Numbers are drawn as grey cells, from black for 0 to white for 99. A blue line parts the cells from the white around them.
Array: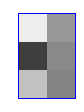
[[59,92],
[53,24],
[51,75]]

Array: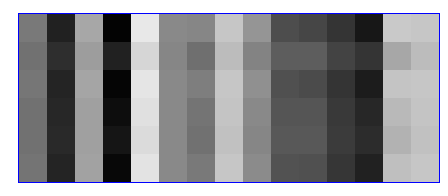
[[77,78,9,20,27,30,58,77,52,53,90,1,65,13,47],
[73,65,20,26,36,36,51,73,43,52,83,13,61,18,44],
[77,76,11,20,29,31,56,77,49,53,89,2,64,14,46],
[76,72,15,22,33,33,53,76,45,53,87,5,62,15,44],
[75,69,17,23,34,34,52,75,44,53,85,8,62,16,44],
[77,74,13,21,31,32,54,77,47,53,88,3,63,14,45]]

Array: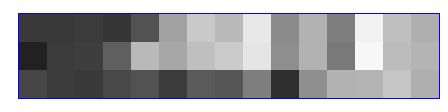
[[68,74,94,49,69,54,90,72,78,63,32,21,23,22,22],
[70,73,96,47,69,55,89,79,74,65,72,37,24,23,13],
[68,77,70,69,55,18,49,33,35,23,32,28,22,23,27]]

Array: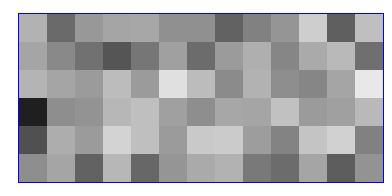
[[74,37,80,58,50,38,56,56,65,64,59,41,69],
[43,72,66,52,68,60,42,62,46,33,44,53,64],
[90,64,52,55,69,54,73,87,60,73,60,64,70],
[72,62,60,75,64,65,55,62,74,71,57,55,12],
[50,81,76,51,61,79,78,60,74,82,60,67,31],
[57,36,64,42,47,69,66,58,40,71,38,64,55]]

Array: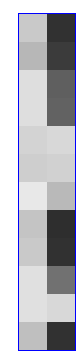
[[19,78],
[23,71],
[37,86],
[38,86],
[84,82],
[81,80],
[72,90],
[18,76],
[19,78],
[44,87],
[84,87],
[19,74]]

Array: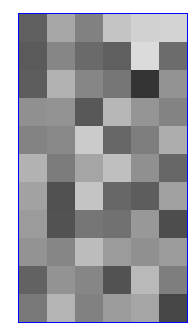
[[82,81,76,50,65,37],
[42,85,37,41,52,35],
[57,20,46,52,69,36],
[51,58,71,34,57,56],
[67,49,40,79,53,51],
[40,56,74,64,48,69],
[62,36,40,76,31,63],
[30,59,44,46,32,60],
[60,56,60,73,52,57],
[49,72,32,52,57,38],
[27,64,60,50,70,47]]

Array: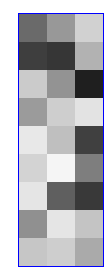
[[81,59,41],
[69,21,24],
[12,57,79],
[88,80,60],
[25,74,90],
[49,95,82],
[22,37,89],
[76,89,56],
[66,80,77]]

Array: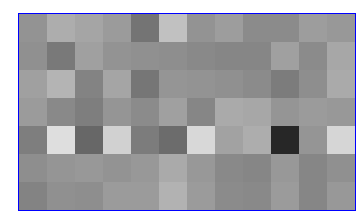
[[59,61,54,54,61,57,75,45,60,64,67,57],
[65,54,62,52,52,53,55,56,57,62,47,56],
[66,55,48,54,56,57,58,46,64,51,70,62],
[59,60,58,65,66,52,62,54,58,49,53,60],
[83,58,15,67,63,84,42,48,81,40,86,49],
[56,52,59,52,53,59,66,59,57,59,58,55],
[59,52,60,53,54,60,69,60,60,55,56,51]]

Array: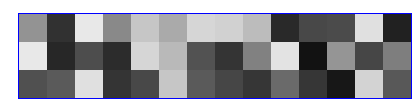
[[13,87,29,28,16,73,81,83,66,77,53,90,19,57],
[49,27,58,7,88,50,20,32,72,83,17,30,15,90],
[34,82,9,21,41,21,27,35,77,28,20,87,35,31]]
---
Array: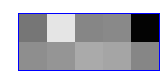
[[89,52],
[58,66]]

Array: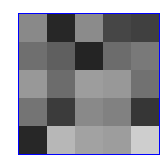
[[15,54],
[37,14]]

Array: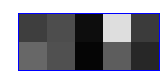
[[30,5],
[31,2]]

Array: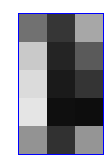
[[21,65],
[14,35]]

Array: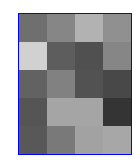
[[52,69],
[36,31]]

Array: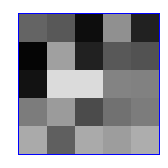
[[34,5],
[62,13]]
